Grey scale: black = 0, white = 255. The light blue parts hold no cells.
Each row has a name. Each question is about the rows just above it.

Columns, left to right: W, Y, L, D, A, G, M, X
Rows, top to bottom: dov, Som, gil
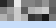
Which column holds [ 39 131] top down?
W
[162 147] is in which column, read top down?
Y
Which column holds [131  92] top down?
D
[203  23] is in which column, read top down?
M

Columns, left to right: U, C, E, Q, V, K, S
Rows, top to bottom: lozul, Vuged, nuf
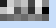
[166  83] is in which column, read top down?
E
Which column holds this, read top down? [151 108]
Q
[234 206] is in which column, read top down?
K
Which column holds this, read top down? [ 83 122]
E
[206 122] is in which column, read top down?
K
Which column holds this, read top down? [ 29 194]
U

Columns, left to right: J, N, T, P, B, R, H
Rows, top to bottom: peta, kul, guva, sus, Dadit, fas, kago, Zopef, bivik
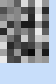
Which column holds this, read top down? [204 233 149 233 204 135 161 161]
R
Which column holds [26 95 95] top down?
B
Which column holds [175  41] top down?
J
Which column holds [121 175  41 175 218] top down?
J
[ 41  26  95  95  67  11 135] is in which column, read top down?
B
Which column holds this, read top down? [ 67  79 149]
T

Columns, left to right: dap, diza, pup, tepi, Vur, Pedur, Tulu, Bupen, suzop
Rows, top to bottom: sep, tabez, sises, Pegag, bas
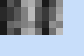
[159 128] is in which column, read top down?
tepi
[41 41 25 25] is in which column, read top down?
dap

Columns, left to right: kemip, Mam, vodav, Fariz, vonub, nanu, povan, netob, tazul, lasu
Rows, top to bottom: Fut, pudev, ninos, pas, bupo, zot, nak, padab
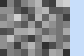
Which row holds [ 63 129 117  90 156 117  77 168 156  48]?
padab
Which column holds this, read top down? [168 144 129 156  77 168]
netob

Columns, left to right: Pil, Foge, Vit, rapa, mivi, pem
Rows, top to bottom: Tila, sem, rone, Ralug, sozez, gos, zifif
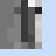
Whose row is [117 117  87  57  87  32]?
sem
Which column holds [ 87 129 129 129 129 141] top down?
Vit
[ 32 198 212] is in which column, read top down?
pem
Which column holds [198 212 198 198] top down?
pem
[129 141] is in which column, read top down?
Vit
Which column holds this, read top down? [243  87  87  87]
mivi

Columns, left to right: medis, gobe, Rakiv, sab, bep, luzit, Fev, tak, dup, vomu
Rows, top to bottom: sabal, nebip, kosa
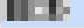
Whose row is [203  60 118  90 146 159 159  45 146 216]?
sabal
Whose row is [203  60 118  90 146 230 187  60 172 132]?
nebip
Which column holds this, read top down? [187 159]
Fev
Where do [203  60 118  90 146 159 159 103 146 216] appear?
kosa

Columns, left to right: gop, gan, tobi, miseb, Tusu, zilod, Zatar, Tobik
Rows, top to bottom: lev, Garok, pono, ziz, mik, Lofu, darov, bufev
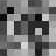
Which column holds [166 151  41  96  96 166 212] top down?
miseb
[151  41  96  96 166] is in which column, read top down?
miseb
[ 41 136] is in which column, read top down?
Zatar
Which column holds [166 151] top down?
miseb

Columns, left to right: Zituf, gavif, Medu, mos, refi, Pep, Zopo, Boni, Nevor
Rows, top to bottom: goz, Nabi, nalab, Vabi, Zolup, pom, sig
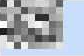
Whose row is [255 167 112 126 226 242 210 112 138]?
Vabi
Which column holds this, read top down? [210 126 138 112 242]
mos

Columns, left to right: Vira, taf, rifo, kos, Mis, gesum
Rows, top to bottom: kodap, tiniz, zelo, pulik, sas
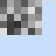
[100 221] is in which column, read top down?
Vira
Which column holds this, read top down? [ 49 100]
rifo
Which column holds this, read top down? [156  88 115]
kos

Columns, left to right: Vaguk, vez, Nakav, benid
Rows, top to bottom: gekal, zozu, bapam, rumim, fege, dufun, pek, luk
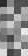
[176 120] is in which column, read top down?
benid
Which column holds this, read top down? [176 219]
Vaguk
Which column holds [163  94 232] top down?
benid
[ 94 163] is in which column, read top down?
Vaguk
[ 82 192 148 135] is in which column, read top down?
Nakav
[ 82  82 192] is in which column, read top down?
Nakav

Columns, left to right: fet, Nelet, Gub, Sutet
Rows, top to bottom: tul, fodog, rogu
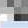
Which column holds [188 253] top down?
fet
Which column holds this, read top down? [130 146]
Sutet
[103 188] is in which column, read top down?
Nelet

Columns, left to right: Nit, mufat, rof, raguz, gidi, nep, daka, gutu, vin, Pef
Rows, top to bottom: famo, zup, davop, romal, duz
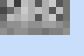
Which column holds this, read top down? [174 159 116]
daka
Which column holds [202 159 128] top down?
gutu

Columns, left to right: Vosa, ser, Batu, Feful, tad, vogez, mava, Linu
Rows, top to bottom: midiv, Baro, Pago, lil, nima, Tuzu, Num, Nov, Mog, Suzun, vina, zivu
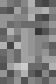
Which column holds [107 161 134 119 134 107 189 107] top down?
Batu
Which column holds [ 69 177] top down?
mava
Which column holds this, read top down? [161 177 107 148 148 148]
tad
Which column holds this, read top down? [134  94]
mava
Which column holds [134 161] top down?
ser
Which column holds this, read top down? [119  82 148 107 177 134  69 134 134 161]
ser
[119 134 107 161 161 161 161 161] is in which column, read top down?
Feful

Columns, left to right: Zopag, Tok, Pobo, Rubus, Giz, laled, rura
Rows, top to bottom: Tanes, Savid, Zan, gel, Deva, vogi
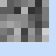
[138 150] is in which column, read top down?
Pobo
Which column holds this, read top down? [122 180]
Rubus
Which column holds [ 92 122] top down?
Zopag
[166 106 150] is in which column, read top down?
Tok
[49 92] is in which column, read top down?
Giz
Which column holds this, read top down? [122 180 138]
Rubus

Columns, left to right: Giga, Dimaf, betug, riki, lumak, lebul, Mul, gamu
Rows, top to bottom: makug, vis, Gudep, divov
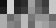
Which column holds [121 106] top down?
lumak
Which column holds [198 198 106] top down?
gamu
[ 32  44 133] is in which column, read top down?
betug
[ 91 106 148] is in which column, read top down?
lebul
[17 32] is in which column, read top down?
Giga

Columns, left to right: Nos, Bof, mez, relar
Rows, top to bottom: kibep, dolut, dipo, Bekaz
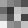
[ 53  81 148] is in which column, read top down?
Bof
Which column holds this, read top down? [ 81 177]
relar
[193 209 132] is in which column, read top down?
mez

